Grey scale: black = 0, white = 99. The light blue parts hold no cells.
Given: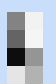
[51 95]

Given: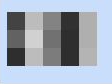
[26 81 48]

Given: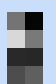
[45 47]

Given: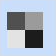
[31 11]

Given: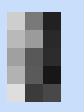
[80 60 17]

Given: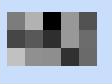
[48 34 55]

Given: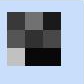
[22 19  3]

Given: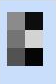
[54 82]

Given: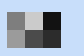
[49 29]
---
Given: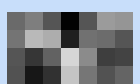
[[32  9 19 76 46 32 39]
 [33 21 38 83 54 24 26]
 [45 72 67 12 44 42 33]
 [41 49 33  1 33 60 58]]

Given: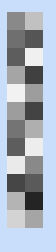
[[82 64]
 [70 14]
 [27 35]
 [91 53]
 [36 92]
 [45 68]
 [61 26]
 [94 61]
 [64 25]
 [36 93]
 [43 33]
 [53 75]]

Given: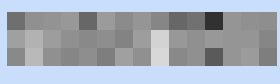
[[53 72 56 52 55 49 62 56 84 53 56 35 58 60 49]
 [62 69 61 56 53 55 51 61 82 59 56 59 58 58 52]
 [43 56 57 59 40 60 54 58 52 40 44 19 58 56 55]]

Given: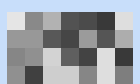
[[56 25 80 80 52 86 49]
 [52 56 82 37 26 86 22]
 [59 59 34 27 60 33 67]
 [89 53 69 32 29 22 86]]

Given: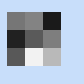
[[34 94 72]
 [13 35 49]
 [46 51 10]]

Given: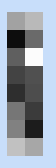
[[75 65]
 [50 11]
 [46 23]
 [18 30]
 [26 31]
 [37 98]
 [ 5 41]
 [63 72]]

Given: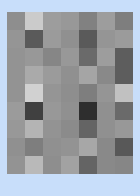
[[57 72 55 63 39 53 52]
 [56 49 56 57 65 53 34]
 [59 70 57 54 39 56 59]
 [60 25 59 56 18 56 41]
 [57 81 58 55 49 58 75]
 [57 66 60 56 64 53 36]
 [57 59 52 59 41 61 36]
 [58 35 60 56 35 58 60]
 [55 79 61 59 50 61 49]]

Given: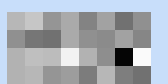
[[69 71 58 61 48 71 49 44]
 [69 74 73 94 69 55  2 97]
 [56 46 44 66 56 54 63 52]
 [71 77 58 66 51 63 44 56]]

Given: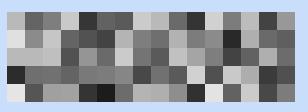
[[89 33 62 63 20 11 42 70 68 55 19 88 38 79 28 48]
 [17 43 44 39 47 48 52 28 44 35 81 31 78 67 23 31]
 [72 72 74 32 58 41 79 45 35 75 64 49 26 38 68 42]
 [87 54 77 39 32 26 70 49 43 69 48 54 16 68 41 37]
 [72 39 49 78 21 38 35 79 72 41 20 81 48 73 26 59]]
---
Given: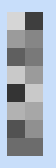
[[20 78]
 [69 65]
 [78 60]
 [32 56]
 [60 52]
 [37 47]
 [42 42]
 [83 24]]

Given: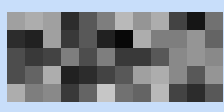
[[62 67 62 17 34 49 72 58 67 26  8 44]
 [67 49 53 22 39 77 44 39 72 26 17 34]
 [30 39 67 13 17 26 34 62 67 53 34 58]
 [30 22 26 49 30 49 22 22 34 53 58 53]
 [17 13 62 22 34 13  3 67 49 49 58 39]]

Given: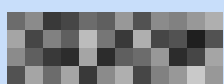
[[32 64 42 64 22 54 68 27 50 59 78 59]
 [42 54 22 27 42 37 59 32 54 50 59 68]
 [54 37 22 17 64 17 37 42 59 17 27 64]
 [64 27 50 37 73 46 22 68 27 32 12 32]]

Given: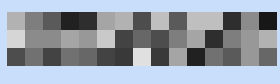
[[83 54 54 64 59 78 26 40 30 49 64 18 49 59 69]
 [69 49 35 13 18 64 69 30 74 35 74 74 18 54  9]
 [30 44 26 44 40 26 22 87 22 64 13 44 35 59 40]]

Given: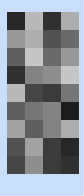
[[37 77 41 59]
 [15 72 19 67]
 [59 67 32 41]
 [32 63 23 15]
 [27 55 23 19]
 [19 51 55 77]
 [37 46 51 11]
 [63 37 51 67]
 [72 27 23 46]]

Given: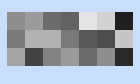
[[47 69 69 47 34 30 77]
 [55 60 42 38 89 81 12]
 [64 26 51 60 42 55 16]]

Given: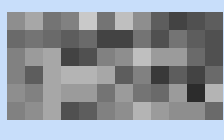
[[55 65 45 50 78 45 74 55 36 26 31 36]
 [50 60 65 26 31 50 55 74 60 60 41 31]
 [50 55 65 31 36 50 55 70 60 55 55 41]
 [55 50 65 60 60 45 60 45 41 60 17 70]
 [41 45 41 36 41 26 26 45 31 45 36 31]
 [50 36 65 70 70 65 36 50 22 36 26 41]]
